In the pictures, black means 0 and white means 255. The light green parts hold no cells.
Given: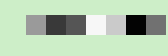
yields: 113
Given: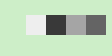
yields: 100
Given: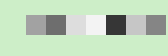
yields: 133
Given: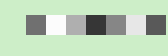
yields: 89
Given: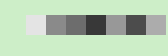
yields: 172
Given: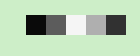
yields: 49
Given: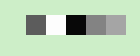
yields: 165
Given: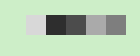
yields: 126
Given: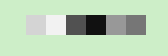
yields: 118
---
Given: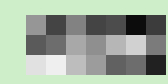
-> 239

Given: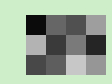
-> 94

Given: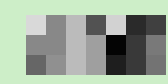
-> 144

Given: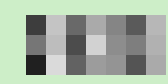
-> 218

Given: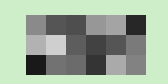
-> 114

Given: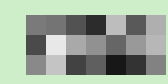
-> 196

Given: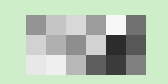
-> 239
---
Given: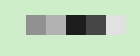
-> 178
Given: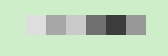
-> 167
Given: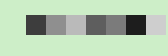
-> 143
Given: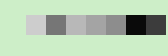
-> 118
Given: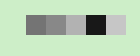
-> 136
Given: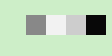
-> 242
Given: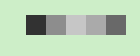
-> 141
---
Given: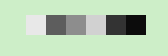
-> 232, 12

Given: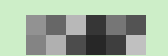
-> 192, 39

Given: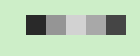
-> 210, 41

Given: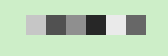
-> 234, 39

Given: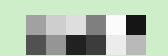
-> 251, 21

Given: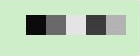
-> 228, 11

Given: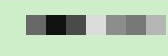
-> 220, 18

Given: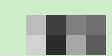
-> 210, 43
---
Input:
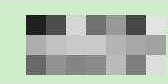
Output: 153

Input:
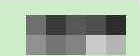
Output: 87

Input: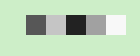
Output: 34

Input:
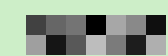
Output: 167

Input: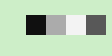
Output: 171

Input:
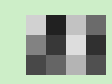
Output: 33

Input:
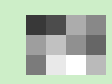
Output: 76
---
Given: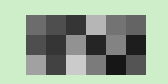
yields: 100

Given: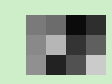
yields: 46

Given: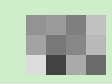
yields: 193

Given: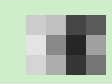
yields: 91

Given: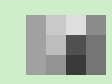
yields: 139

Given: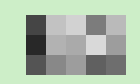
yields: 186

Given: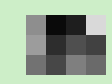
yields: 217

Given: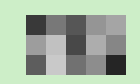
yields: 165
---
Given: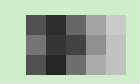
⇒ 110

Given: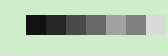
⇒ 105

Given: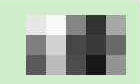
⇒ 127

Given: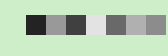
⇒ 140

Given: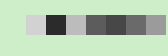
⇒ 106

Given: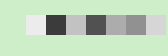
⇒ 172

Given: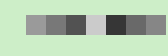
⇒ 120
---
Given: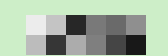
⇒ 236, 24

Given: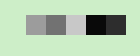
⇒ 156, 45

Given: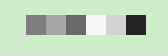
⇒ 125, 36

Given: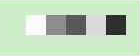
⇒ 251, 47

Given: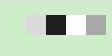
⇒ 218, 167

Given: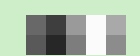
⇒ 104, 140
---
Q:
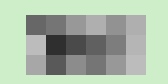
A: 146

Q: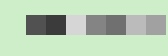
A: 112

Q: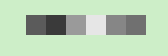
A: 134

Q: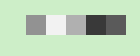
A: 90

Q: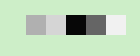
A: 241

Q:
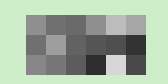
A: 188

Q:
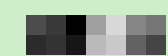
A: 216

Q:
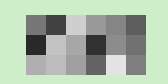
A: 133

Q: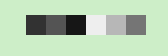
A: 183

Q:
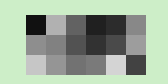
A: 44
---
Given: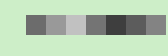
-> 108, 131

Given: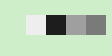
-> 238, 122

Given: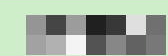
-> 149, 120

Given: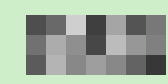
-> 78, 55

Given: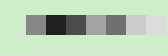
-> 135, 220

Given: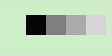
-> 4, 213

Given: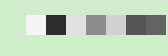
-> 244, 99

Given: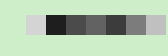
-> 212, 192

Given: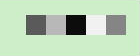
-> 90, 133

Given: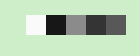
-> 250, 88
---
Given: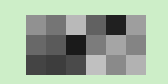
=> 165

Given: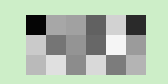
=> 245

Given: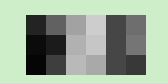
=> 70

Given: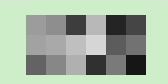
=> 92

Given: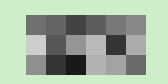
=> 53

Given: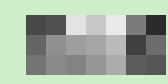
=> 64

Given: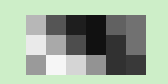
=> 49

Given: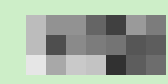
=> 86
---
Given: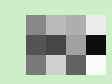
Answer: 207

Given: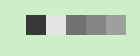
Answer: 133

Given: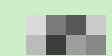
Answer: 187

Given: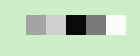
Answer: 164

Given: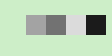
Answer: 114

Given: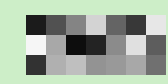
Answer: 224

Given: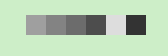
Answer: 131
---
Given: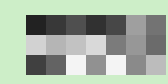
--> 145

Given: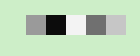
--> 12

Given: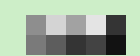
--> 93

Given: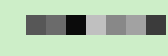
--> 192

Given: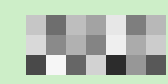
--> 210

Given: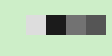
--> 221

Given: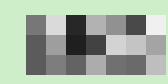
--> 172
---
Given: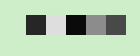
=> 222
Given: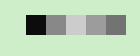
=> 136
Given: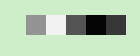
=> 242
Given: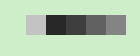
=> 40
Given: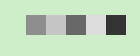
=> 197
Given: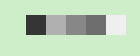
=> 176
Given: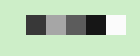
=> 166
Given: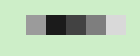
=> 27
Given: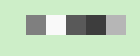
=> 249
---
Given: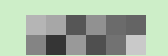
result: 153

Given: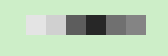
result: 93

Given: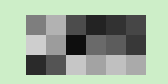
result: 198

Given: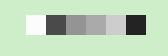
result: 148

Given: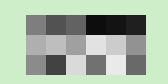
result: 218

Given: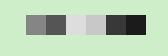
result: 221
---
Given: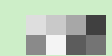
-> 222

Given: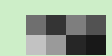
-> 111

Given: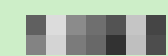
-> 96

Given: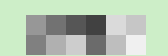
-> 151

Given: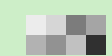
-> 236

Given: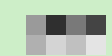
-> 154
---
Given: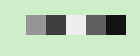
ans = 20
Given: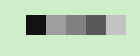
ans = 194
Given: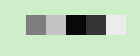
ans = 236
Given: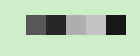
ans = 23
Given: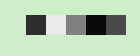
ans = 74
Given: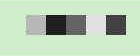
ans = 66
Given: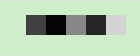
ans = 212
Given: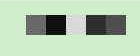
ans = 78
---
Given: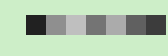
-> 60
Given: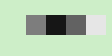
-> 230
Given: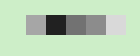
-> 217
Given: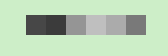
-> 121
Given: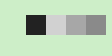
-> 138
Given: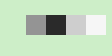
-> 246
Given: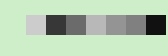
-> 17
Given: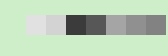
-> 130
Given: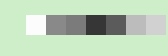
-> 209
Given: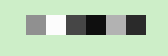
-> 42
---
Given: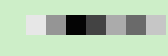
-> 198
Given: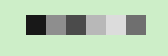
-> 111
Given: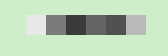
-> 186
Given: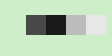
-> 231
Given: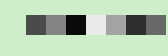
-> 104
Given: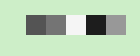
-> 152
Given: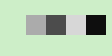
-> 14
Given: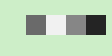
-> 36
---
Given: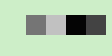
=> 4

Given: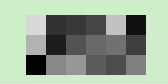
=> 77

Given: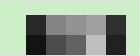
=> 191

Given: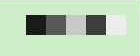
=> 61

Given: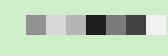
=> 66

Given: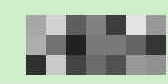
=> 152

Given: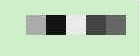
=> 68

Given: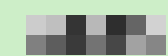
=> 162

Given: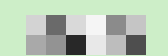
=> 189

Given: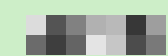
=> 76
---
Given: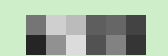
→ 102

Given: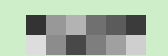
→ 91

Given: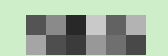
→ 98

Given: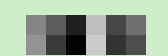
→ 70

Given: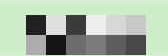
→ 215

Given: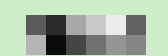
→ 236
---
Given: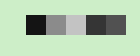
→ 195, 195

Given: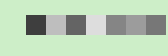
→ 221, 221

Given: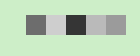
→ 53, 206

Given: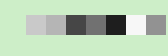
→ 113, 247

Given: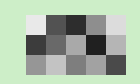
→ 169, 233

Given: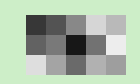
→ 23, 237

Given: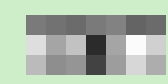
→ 43, 251

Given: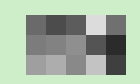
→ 143, 220

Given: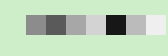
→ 211, 239

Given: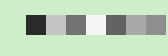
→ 245, 245
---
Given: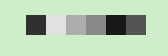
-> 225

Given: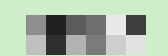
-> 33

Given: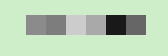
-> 125

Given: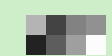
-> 67

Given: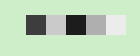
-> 202

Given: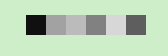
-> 162

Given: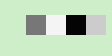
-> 244

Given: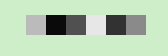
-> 10
